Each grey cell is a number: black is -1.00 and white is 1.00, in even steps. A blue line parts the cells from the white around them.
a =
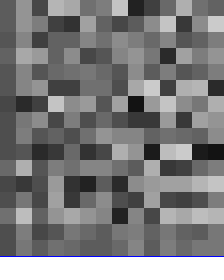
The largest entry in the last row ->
0.04
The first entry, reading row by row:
-0.28
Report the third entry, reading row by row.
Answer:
-0.44
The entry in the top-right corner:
-0.23
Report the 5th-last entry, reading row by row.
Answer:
-0.28
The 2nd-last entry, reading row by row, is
-0.07
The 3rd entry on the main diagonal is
-0.50
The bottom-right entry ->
-0.07
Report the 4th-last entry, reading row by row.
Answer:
-0.02
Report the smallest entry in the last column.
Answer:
-0.85
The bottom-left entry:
-0.39
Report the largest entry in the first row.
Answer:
0.54

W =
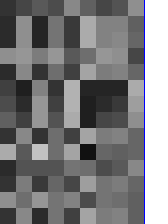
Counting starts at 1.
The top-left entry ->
-0.60
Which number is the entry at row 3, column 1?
-0.66
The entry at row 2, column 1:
-0.66
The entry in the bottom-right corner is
-0.25
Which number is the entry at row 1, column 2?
-0.45
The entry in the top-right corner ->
0.12
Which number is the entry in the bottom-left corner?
-0.60
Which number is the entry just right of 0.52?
-0.14
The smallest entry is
-0.87
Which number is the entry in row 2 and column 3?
-0.71
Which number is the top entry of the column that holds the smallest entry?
-0.25
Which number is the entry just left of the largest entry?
-0.30
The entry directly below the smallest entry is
-0.14
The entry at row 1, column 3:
-0.30
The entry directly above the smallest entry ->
0.29
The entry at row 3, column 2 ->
0.12
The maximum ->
0.52
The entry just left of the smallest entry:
0.29
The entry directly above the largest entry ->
-0.60

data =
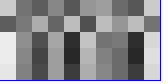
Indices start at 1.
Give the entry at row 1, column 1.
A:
0.59
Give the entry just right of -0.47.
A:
0.24
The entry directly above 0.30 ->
-0.21
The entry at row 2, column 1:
-0.27
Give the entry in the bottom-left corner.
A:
0.80
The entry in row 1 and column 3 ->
-0.27
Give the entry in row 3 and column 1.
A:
0.85
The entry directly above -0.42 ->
-0.47
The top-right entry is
0.59
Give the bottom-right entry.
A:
0.69

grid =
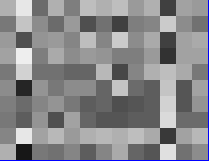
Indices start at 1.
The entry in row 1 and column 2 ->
0.81
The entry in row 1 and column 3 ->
-0.16
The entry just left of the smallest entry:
0.38
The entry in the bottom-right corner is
0.10
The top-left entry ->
0.38
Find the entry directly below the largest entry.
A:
0.65
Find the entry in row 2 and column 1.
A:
-0.06
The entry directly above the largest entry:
-0.38
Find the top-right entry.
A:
0.21
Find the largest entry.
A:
0.87
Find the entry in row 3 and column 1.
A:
0.21
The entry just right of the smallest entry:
-0.06
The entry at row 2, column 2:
0.54
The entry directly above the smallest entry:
0.81
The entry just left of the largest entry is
0.27
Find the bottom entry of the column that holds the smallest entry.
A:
-0.82

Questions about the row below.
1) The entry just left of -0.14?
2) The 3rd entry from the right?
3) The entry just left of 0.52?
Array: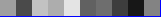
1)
-0.24
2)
-0.52
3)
-0.42

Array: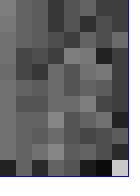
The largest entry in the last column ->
0.57
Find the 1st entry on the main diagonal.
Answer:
-0.01
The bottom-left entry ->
-0.73
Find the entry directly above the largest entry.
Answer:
-0.67
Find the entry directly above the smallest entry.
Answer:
-0.39
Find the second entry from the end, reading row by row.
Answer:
-0.91
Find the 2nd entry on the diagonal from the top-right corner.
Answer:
-0.39
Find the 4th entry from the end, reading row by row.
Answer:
-0.34
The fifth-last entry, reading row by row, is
-0.22
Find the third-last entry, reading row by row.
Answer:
-0.79
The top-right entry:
-0.51
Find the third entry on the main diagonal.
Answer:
-0.28
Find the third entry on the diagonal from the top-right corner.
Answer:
-0.22
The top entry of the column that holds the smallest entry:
-0.51
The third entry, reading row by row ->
-0.28
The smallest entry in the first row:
-0.57
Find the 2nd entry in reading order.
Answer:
-0.22
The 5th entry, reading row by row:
-0.34

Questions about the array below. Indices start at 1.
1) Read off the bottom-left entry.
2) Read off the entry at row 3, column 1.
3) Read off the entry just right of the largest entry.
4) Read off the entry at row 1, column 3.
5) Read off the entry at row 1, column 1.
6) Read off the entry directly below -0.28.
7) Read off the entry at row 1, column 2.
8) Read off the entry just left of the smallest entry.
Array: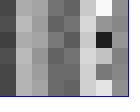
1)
-0.44
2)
-0.50
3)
0.12
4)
0.29
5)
-0.44
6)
-0.10
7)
0.35
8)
0.58

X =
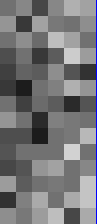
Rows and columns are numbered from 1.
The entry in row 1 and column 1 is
-0.11
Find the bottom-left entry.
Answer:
0.11
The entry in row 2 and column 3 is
0.27
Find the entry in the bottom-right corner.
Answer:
0.33
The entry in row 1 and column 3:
-0.44
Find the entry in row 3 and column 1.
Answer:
-0.11
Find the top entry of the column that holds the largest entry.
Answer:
0.38
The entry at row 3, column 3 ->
-0.16
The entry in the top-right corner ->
0.27
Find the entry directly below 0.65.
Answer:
-0.11
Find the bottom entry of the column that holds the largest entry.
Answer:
-0.44
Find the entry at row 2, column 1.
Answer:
0.17
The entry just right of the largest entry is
-0.11
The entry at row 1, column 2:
0.06
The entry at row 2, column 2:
-0.56

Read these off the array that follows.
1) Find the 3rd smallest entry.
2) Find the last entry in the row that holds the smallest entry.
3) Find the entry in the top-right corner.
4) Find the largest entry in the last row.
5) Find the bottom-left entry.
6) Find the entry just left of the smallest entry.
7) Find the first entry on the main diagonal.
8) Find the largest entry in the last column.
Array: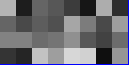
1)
-0.77
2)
0.18
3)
-0.65
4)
0.69
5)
-0.59
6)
0.64
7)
0.41
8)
0.24
